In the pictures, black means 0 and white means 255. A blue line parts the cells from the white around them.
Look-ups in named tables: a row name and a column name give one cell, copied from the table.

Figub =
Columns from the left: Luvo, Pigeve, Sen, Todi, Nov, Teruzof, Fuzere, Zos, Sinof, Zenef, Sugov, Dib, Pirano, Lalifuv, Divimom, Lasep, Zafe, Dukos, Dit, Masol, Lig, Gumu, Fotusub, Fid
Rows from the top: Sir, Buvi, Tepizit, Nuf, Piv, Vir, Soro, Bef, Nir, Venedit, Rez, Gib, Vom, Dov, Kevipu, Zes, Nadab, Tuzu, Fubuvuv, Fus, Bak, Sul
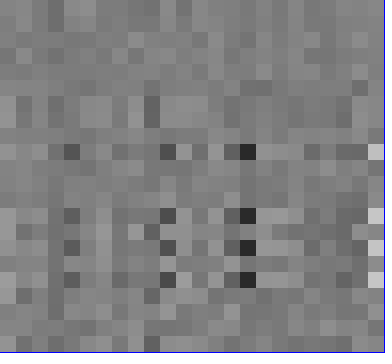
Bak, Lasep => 119
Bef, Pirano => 135
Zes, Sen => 141
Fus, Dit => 133
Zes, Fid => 196
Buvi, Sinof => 120
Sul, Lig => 117
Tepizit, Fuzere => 127
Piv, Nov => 124
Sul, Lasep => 124
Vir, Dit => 127
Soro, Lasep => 121
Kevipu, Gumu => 106
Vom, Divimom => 142
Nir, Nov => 122
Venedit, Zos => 113
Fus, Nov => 136

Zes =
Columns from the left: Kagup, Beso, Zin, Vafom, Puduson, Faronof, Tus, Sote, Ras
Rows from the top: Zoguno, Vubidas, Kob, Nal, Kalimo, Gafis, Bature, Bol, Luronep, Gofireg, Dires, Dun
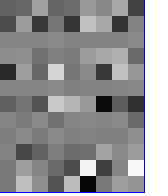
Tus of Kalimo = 56
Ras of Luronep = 143
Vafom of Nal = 127
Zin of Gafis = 134
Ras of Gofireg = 156
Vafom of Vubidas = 117
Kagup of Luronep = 125
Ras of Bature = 48
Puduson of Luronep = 128
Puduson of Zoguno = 109

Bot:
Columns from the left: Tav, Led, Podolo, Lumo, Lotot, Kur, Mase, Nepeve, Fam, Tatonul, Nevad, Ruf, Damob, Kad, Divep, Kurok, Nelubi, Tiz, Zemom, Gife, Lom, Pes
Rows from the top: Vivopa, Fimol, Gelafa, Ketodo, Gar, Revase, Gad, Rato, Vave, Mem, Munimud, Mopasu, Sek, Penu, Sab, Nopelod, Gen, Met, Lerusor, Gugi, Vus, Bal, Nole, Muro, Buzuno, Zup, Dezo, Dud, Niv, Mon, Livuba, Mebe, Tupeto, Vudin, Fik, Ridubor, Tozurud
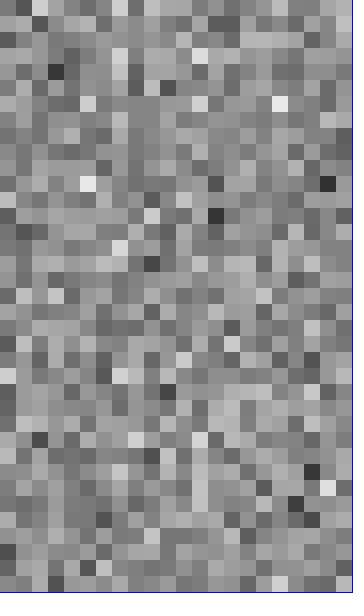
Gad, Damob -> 208
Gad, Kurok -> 153
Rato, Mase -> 135
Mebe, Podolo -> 120
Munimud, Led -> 118
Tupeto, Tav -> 171
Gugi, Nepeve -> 146
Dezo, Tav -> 112
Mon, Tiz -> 176
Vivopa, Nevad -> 167
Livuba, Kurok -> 161
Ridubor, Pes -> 96
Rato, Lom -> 184
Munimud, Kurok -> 176
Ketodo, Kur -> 125
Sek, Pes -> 161
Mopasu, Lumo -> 130
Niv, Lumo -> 109
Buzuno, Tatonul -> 114
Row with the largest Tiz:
Gad

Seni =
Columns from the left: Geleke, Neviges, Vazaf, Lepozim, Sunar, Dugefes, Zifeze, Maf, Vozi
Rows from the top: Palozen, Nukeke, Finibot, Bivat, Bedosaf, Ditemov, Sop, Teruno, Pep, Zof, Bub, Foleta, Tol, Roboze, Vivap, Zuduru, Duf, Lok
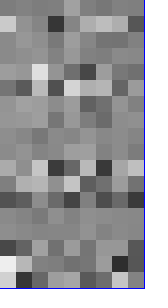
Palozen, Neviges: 130
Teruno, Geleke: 150
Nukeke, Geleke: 202
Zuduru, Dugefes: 117
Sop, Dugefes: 97
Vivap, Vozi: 135
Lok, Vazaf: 103
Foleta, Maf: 156
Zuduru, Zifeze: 151
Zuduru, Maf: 151
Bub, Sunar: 103
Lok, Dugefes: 89

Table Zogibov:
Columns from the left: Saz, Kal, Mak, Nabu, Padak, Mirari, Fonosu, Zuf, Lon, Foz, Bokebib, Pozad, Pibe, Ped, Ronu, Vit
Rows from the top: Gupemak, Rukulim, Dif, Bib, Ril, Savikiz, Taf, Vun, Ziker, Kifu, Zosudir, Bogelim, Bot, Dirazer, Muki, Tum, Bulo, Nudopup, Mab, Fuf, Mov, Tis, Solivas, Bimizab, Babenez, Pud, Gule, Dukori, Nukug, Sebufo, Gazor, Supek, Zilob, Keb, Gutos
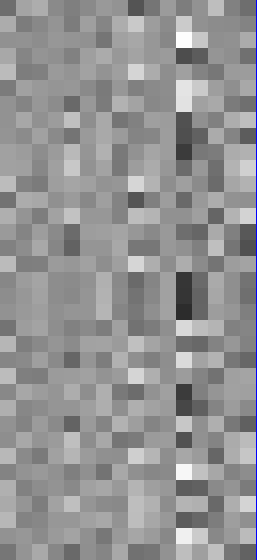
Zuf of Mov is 160
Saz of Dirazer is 175
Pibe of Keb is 203
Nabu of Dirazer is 162
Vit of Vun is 190
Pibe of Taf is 161
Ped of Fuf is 157
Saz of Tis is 182
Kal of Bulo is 126
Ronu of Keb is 153
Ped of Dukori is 132
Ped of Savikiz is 158
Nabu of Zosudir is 160
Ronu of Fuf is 150
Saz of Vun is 146
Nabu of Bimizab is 155
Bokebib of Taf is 140
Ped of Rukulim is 140
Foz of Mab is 136
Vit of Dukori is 187

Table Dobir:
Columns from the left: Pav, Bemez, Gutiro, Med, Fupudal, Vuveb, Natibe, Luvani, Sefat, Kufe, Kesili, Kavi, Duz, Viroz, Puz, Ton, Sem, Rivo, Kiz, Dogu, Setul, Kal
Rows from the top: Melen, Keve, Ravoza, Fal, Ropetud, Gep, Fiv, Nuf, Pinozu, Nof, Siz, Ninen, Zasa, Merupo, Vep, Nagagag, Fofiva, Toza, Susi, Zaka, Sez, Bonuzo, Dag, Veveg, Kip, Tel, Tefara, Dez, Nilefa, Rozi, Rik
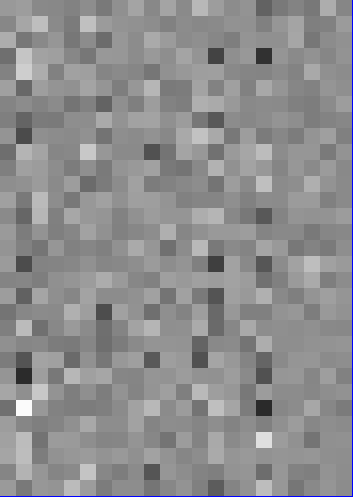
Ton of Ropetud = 133
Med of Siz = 141
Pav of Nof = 110
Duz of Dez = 131
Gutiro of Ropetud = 173
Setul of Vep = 134
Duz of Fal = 148
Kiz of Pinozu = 124
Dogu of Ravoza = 119
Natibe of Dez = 133
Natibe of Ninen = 123
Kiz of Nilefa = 148
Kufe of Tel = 184
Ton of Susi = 153
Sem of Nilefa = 146

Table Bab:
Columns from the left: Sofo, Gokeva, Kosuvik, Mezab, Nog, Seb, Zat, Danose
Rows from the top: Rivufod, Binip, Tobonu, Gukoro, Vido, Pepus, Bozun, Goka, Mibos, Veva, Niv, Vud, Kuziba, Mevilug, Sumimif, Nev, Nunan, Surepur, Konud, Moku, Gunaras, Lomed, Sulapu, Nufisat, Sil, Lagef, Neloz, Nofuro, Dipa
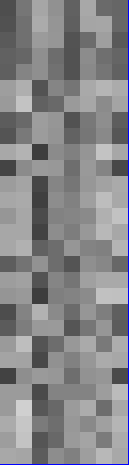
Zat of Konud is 193
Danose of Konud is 192
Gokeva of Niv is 139
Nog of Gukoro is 82
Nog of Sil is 131
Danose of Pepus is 171
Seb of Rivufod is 168
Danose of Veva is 167
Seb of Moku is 150
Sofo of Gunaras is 91
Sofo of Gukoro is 97
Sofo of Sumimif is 167
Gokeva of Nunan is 115
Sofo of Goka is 92
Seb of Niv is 153

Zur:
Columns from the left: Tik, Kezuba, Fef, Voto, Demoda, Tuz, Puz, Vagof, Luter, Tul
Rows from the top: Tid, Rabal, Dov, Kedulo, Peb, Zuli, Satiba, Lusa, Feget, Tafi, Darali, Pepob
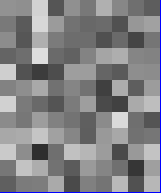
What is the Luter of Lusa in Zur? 111
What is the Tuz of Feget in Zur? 94
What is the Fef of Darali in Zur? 173
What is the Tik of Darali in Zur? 119
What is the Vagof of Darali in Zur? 112
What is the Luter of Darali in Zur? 54
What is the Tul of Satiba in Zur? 190
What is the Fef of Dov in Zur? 175
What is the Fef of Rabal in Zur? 215
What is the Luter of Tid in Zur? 111
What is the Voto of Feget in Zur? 161
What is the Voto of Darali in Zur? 114
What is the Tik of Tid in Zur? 146
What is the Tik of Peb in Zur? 207
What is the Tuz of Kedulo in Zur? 131
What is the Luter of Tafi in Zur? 153
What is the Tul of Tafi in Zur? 195
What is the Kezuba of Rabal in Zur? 90
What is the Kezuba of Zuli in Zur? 142

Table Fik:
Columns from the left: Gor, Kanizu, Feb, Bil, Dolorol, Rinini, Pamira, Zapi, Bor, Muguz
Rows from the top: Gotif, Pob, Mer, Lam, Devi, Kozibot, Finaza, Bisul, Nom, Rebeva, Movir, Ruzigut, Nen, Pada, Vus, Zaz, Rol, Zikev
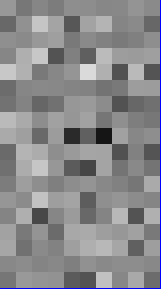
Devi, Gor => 200
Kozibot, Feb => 137
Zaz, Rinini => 175
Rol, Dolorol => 127
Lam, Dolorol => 128
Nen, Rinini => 93
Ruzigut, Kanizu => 158
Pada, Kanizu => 175
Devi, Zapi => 81
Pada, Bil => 134

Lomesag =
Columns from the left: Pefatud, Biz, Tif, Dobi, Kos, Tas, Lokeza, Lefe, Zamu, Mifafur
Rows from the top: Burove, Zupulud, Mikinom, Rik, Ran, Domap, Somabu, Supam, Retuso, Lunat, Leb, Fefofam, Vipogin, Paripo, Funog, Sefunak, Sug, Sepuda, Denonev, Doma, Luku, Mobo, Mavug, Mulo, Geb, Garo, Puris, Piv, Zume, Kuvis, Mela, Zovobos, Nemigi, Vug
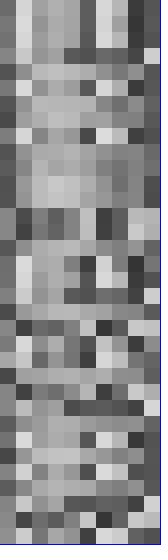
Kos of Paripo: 131
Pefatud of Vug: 144
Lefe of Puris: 140
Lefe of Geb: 110
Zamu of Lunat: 132
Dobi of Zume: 194
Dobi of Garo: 159
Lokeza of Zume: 151
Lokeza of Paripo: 63
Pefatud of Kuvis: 131
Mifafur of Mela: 87
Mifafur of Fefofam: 78
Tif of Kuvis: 130
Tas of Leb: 158
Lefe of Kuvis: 193
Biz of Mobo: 216

